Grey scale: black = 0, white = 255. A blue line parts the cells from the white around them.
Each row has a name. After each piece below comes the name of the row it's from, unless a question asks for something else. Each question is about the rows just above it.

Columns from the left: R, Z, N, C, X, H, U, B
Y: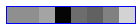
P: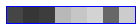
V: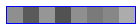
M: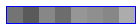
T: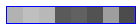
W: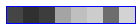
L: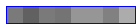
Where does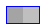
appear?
W
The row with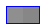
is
M

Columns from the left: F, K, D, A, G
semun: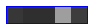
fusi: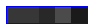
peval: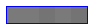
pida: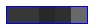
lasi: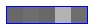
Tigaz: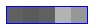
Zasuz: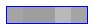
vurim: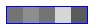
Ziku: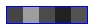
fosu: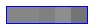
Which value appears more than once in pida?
[55]
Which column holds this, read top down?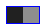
A
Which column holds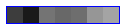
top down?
G
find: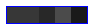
fusi
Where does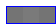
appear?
peval
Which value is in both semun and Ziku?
[158]

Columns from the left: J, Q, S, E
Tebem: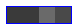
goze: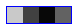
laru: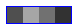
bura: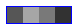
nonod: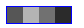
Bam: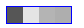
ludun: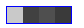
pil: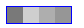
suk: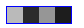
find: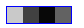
goze
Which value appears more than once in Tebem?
[58]
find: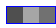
laru
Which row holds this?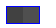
ludun
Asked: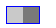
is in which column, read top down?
J
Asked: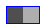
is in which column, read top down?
S
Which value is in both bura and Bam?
[86]

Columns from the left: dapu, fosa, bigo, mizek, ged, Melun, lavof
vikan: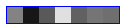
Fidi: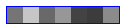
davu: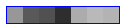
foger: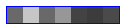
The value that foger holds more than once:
[105]
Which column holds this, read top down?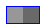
dapu

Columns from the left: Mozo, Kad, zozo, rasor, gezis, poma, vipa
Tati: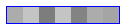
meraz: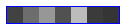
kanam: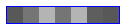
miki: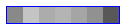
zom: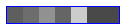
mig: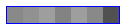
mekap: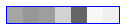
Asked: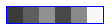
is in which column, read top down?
poma
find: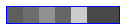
zom

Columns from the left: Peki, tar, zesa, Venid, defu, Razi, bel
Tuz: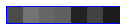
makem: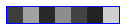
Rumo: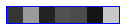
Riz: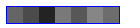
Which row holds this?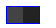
makem
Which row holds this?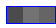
Tuz
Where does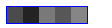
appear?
Riz
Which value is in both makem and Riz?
[35]

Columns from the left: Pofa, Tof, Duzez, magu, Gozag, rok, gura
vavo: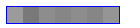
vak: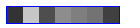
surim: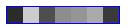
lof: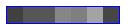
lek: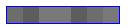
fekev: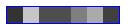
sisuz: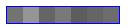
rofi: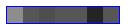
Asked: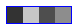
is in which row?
vak
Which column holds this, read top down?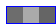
rok
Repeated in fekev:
[78]
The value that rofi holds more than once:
[86]
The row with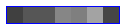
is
lof
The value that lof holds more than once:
[86]
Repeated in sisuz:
[101]

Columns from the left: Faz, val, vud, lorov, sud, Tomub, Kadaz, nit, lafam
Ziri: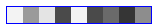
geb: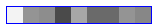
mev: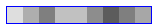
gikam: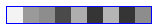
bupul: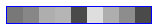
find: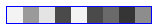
Ziri
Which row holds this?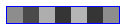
gikam
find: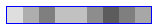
mev
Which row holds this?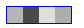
bupul
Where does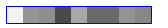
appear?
geb

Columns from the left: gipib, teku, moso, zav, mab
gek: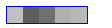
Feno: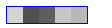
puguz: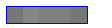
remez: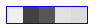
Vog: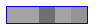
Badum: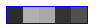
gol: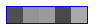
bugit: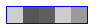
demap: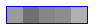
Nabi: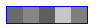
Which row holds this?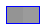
gol
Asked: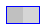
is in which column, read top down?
gipib
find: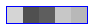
Feno
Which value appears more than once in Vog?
[163]
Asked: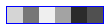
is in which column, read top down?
gipib
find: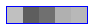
gek

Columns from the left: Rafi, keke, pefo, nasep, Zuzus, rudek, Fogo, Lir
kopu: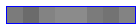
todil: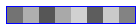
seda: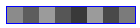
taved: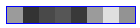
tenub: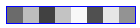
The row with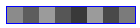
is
seda
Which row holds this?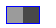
seda

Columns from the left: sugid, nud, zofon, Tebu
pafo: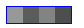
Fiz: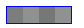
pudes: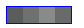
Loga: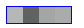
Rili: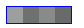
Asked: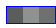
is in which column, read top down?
nud
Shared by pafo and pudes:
[92]

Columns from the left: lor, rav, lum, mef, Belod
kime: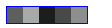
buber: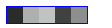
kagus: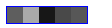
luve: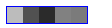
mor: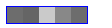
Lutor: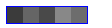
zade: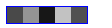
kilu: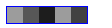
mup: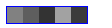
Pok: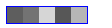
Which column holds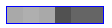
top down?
rav
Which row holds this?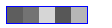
Pok
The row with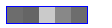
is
mor
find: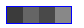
Lutor
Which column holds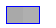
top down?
rav
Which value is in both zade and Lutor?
[73]
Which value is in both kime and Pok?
[94]

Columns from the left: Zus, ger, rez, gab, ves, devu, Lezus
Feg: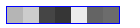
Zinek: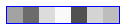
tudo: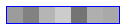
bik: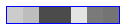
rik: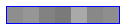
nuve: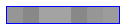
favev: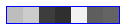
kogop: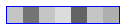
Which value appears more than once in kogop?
[197]
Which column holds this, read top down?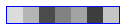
rez

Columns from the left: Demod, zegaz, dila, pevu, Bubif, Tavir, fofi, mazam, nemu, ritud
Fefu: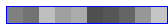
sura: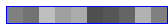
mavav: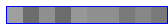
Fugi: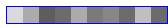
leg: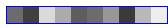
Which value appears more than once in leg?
[108]
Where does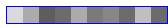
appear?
Fugi
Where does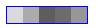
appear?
leg
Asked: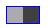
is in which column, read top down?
zegaz

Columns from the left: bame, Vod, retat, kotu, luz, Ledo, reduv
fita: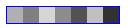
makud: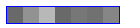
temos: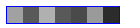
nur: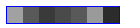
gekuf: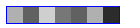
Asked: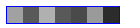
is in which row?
temos
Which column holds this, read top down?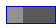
Vod
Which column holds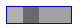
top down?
bame
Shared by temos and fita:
[176]
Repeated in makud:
[105]
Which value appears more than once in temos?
[89]
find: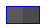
temos

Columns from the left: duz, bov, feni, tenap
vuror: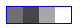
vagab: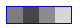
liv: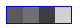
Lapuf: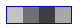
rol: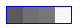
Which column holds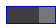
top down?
feni
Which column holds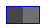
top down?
bov
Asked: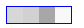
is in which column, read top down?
tenap
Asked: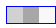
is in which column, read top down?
tenap
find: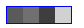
liv
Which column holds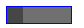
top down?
bov
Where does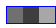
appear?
Lapuf

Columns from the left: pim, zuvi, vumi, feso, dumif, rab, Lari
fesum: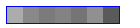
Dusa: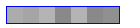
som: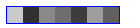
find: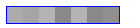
Dusa
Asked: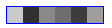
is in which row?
som
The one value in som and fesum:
[137]
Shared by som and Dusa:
[137]
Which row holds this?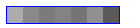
fesum

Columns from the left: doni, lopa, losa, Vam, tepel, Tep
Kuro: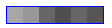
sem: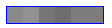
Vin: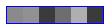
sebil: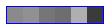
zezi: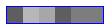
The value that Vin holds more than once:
[59]
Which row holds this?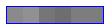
sem
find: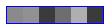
Vin
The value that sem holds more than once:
[125]
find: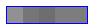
sem

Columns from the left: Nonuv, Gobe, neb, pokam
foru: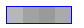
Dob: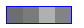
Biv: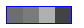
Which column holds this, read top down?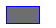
Nonuv
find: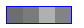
Dob

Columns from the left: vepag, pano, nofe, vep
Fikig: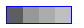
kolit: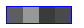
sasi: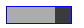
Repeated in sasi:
[172]
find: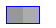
Fikig
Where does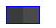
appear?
kolit

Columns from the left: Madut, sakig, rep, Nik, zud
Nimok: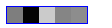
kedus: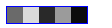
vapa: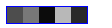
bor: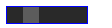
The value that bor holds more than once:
[41]
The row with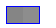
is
Nimok
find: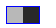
vapa
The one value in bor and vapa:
[41]
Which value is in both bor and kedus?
[41]
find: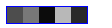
vapa
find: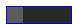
bor

